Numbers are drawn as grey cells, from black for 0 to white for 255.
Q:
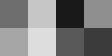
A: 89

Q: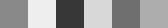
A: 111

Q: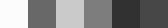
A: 49

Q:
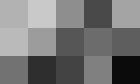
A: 128

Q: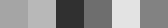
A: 227

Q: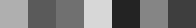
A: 133

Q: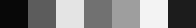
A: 243

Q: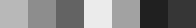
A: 32
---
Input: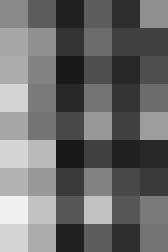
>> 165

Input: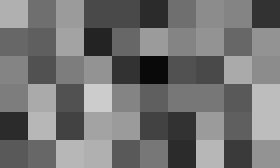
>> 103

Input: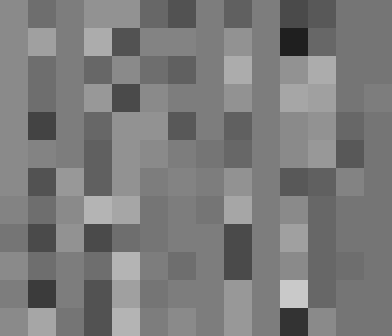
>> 138

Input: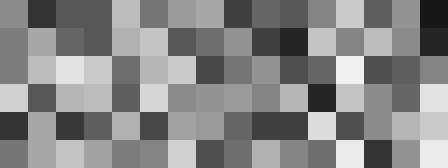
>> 124

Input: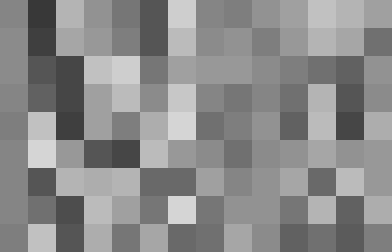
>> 139

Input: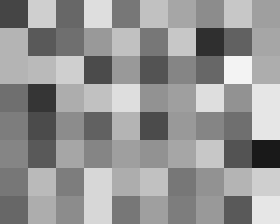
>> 180
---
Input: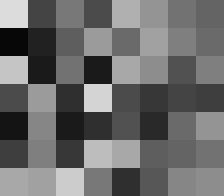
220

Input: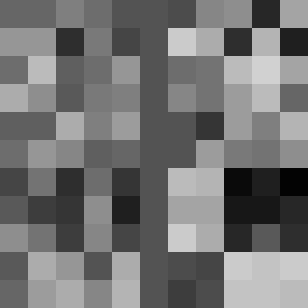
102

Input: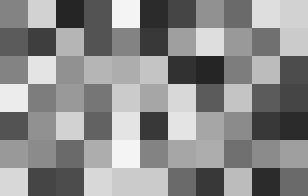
131

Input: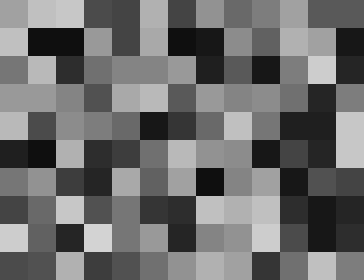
161

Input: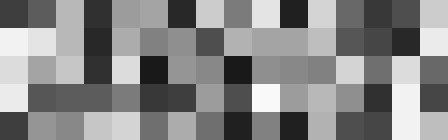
62

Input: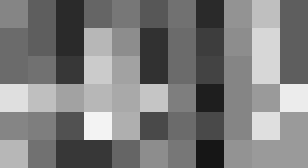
133

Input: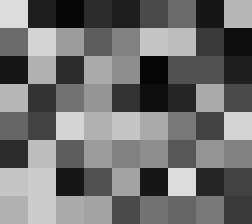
220

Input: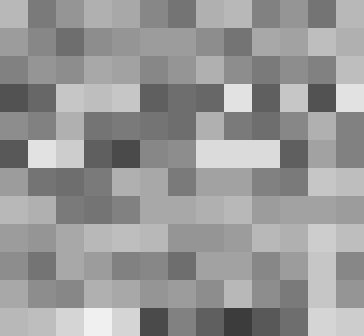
184

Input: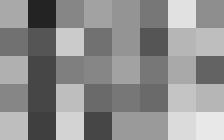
169
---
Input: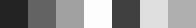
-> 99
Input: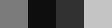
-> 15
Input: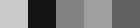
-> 19
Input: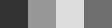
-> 151
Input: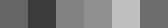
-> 59
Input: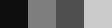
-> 127
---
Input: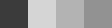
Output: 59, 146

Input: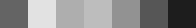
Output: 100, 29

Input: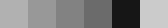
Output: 177, 203

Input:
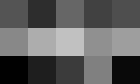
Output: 84, 9

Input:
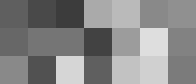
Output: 95, 123

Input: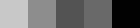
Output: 200, 2
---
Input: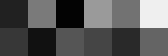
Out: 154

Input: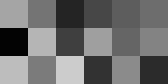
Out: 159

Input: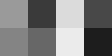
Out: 58

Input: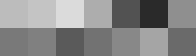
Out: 82

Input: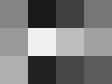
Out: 239

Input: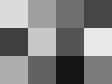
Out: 199

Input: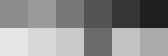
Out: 84
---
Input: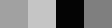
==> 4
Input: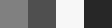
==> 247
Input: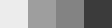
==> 131
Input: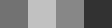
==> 135
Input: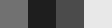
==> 75
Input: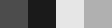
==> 230
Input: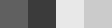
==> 232
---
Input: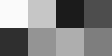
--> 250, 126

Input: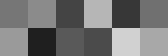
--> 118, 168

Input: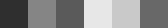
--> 47, 104

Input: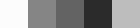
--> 252, 189

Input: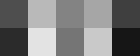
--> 78, 22

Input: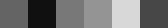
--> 100, 71

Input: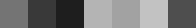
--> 116, 78
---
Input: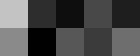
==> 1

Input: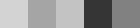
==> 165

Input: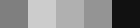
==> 204

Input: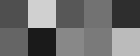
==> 26

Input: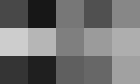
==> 31

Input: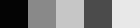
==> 137
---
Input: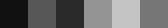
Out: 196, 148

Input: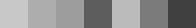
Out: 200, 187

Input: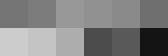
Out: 204, 196

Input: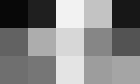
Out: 242, 228

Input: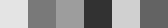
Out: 228, 208

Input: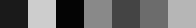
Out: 205, 182
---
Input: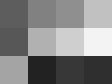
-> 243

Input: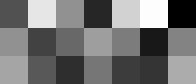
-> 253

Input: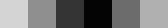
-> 212

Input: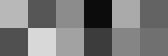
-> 216

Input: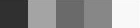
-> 248

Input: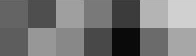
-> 208

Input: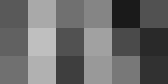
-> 191

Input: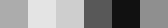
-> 228

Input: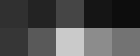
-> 202
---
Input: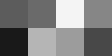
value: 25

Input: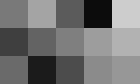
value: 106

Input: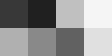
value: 176

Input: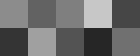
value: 52

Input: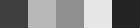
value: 63

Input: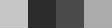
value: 198

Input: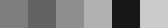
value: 126
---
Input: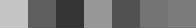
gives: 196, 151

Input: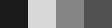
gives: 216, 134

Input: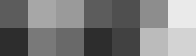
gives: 234, 211

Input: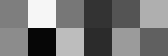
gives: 246, 189

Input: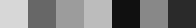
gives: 215, 188

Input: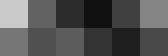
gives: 201, 132
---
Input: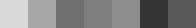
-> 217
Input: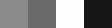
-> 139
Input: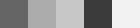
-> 101
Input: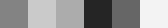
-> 131
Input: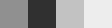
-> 144
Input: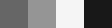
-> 102
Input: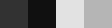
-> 50
